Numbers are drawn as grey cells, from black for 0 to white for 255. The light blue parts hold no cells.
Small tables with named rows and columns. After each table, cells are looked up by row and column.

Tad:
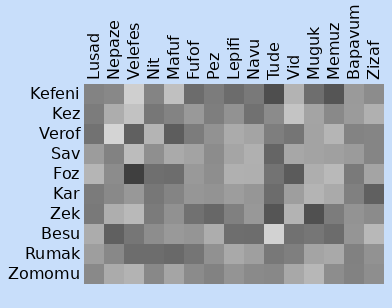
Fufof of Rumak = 117
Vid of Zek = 179
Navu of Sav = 176
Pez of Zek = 103
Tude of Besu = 210
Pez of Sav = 140

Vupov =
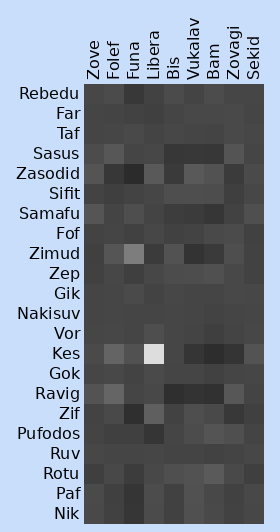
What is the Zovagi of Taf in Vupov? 73
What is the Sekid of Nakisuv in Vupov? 70
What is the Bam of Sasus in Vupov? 55
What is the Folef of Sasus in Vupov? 87
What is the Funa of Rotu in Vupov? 60
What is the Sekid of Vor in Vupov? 71
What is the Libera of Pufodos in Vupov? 53
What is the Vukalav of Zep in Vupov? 77
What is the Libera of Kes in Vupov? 221
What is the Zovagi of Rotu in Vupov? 73
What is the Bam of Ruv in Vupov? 66
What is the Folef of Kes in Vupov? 100
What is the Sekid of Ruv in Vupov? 71
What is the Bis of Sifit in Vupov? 78
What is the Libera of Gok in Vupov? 74
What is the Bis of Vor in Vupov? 70
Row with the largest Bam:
Rotu

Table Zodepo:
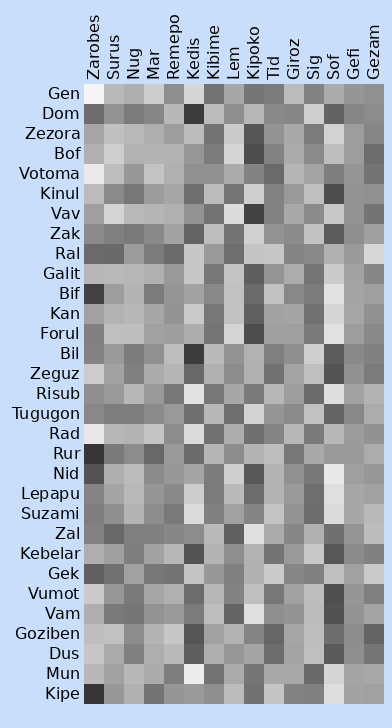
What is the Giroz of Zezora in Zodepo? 169
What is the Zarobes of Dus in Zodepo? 198
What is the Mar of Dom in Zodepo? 134
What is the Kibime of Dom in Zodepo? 188
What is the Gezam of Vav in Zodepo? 116
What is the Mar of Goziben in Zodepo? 180
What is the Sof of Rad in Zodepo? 183
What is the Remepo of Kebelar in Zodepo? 183
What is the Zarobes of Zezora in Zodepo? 166
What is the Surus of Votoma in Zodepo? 189
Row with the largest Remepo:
Goziben

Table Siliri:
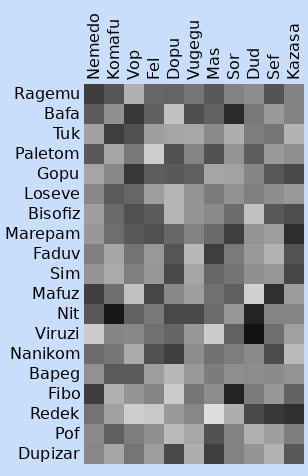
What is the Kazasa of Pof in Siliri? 126
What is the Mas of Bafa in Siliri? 97
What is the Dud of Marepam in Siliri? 147
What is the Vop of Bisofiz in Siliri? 80
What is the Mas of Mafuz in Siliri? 112
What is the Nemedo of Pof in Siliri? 138
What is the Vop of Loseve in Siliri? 102
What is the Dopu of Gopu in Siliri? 89
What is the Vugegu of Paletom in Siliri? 132
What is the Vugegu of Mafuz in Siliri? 158
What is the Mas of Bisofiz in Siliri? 138
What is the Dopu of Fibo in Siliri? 203
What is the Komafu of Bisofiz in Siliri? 105
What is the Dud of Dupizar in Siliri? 148
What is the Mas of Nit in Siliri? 108
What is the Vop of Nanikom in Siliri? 170
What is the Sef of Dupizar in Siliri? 178
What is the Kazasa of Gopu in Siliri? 73

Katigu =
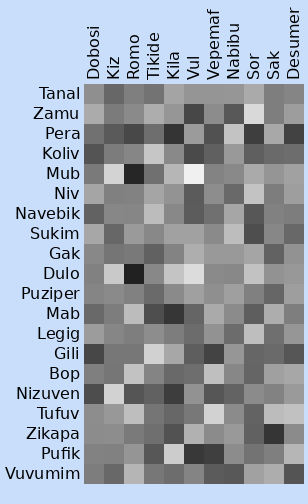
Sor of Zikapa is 97
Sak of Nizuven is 130
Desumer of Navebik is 125
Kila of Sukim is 161
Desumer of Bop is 167
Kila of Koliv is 137

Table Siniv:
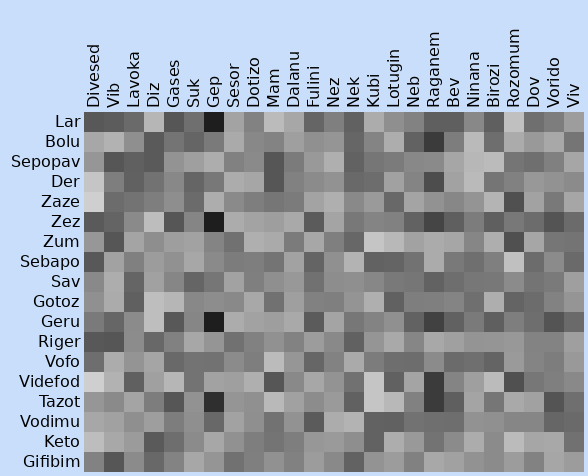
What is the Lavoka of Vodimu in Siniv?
143
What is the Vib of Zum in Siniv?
86
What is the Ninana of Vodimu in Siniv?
146
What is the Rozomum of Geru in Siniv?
126
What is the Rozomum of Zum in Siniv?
80
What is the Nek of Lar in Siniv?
97
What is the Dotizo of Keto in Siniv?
126

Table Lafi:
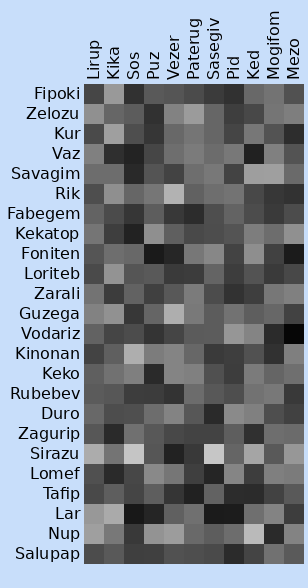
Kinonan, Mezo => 127
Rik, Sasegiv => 110
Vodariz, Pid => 150
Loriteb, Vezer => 58
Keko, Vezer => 132
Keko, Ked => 123
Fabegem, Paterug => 44
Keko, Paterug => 128
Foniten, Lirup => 85
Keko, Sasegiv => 80
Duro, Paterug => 87
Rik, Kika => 143
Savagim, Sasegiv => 120

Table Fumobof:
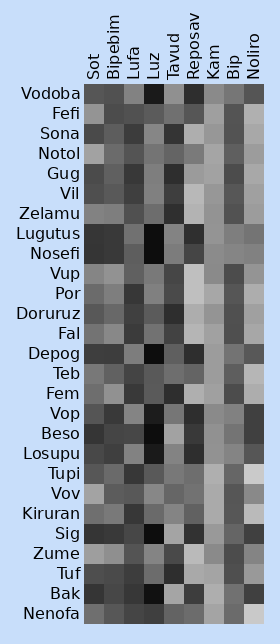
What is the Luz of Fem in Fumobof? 90
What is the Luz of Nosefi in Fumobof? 13
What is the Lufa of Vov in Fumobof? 88
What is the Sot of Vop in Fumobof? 85
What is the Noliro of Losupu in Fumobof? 86
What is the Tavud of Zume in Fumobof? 73
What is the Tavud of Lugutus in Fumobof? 131
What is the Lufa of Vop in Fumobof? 132

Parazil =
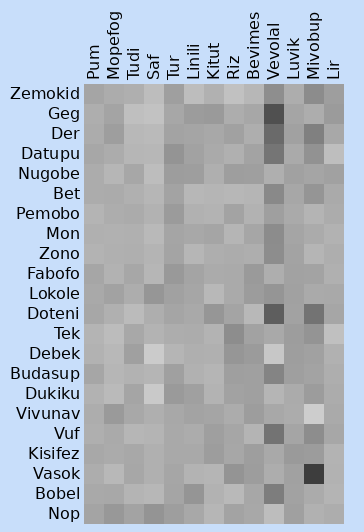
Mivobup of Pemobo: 180
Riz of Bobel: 185
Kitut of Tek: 179
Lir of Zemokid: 158
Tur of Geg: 167
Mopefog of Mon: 177
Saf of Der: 186
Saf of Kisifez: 176
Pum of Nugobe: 172
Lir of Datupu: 190
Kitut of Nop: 182
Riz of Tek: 141
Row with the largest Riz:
Zemokid

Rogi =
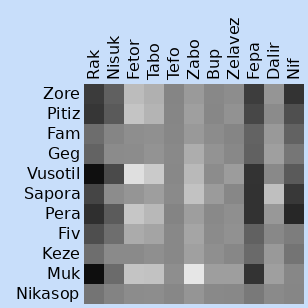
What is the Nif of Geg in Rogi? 118
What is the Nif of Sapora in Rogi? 56
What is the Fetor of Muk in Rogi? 196
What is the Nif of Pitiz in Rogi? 79
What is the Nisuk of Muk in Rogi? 107
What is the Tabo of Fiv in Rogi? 164
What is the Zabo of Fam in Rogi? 153
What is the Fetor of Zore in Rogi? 188
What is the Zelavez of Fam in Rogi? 133
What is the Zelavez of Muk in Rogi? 158
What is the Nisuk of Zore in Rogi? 96
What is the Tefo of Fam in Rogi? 135
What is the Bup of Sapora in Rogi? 155
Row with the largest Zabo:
Muk

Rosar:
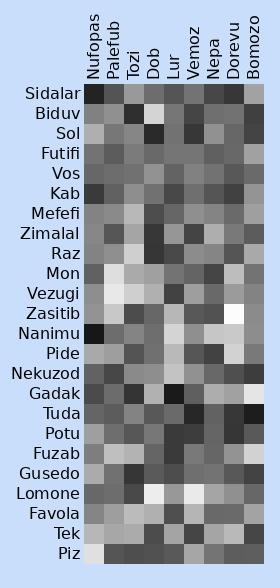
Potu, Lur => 58
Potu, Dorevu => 54
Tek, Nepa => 165
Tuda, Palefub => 92
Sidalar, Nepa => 71
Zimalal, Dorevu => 121
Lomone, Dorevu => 144
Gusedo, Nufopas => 171
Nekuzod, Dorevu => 79
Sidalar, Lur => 85

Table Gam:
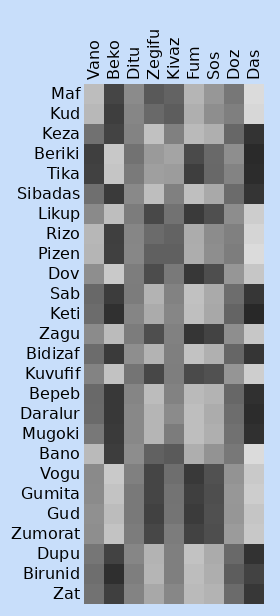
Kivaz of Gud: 116
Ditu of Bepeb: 133
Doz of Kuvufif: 149
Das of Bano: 219
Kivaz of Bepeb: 130
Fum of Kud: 175
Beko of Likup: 190
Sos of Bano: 147
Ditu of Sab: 124
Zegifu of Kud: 105
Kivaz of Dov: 121
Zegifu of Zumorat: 71
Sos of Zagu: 67
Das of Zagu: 199
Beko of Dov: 201
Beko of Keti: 48
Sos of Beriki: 105
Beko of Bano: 61
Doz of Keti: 100
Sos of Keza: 175
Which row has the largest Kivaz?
Beriki

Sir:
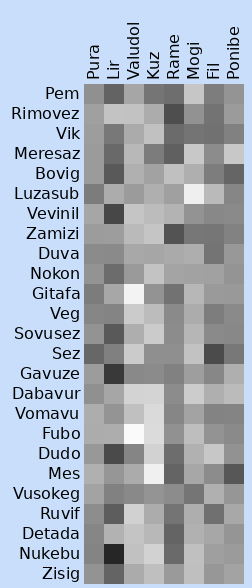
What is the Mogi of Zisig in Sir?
191
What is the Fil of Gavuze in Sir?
135
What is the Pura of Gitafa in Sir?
124
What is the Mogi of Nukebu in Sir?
192
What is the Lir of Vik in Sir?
120
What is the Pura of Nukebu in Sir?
132
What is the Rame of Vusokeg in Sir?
140
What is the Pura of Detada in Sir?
134
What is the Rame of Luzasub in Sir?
160
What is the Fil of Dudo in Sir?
199
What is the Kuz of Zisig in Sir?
191
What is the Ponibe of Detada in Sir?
149

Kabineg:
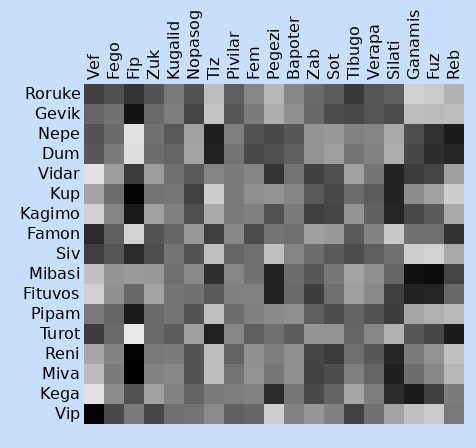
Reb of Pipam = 184
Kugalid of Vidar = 112
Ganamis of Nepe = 78
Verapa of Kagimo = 97
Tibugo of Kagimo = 148
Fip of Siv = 43
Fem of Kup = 143
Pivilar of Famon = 136
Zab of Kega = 74
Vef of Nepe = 83
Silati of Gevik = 76
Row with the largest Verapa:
Mibasi

